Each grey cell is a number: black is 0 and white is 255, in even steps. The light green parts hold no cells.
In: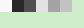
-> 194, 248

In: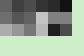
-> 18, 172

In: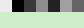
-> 100, 236

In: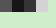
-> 211, 84

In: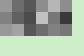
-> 141, 152

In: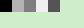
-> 84, 0

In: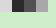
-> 168, 217
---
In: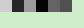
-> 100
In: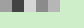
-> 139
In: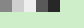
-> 89
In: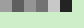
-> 200
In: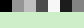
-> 28
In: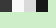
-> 218
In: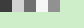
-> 246
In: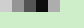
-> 13
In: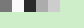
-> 172
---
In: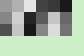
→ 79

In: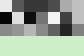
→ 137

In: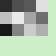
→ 24

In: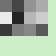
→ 57

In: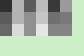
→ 103

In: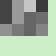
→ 144

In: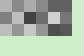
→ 189

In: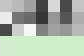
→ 73
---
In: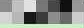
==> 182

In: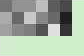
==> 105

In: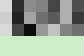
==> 34

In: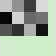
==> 209

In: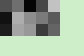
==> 173

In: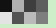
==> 83
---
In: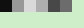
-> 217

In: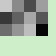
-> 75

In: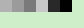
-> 122

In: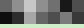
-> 199

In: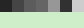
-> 92

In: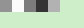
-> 124
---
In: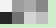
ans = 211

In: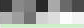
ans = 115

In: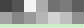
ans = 154

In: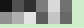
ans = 227

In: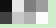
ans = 178

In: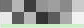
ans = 182

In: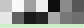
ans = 25
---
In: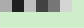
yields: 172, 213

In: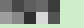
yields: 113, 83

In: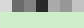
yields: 217, 195

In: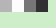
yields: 181, 49

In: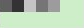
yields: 96, 156

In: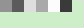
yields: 147, 58

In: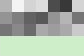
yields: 181, 202

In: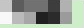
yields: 197, 155
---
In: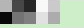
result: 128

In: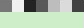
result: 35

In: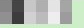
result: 209

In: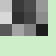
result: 129

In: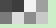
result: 141

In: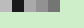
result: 169

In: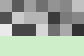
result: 70
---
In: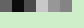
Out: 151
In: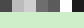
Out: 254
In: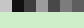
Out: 124
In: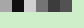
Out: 60
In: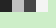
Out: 70
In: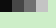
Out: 113
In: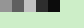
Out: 46
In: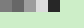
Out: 220
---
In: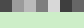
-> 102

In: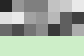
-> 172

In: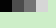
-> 214

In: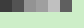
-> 95

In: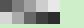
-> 44

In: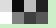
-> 87

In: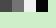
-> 6
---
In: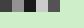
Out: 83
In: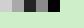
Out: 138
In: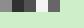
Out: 102
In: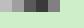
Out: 128
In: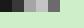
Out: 107
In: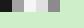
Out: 163
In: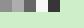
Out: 144
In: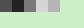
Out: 120
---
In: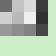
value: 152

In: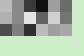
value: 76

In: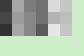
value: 49

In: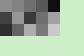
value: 45

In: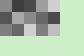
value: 127

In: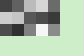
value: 76
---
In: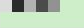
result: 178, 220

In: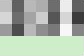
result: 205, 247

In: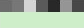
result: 90, 212

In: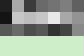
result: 198, 232

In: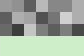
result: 82, 208

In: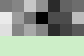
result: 1, 234

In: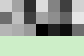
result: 163, 230
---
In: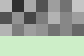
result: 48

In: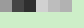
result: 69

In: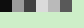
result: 155

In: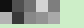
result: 80

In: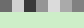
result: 209

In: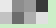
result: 141

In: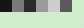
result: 122
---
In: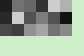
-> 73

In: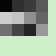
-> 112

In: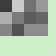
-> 132

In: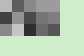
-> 137

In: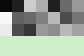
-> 236

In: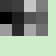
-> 156

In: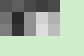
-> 124

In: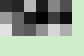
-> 226

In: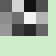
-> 150
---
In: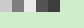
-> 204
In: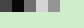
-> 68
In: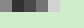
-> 135
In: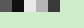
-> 88
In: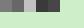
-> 123
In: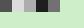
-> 82
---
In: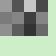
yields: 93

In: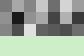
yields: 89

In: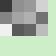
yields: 90

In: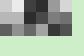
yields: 163

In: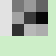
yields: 48

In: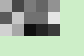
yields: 15
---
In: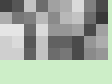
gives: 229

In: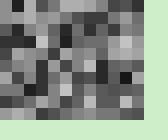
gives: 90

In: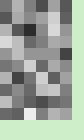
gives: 179

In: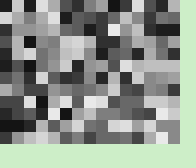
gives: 48

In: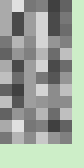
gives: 170
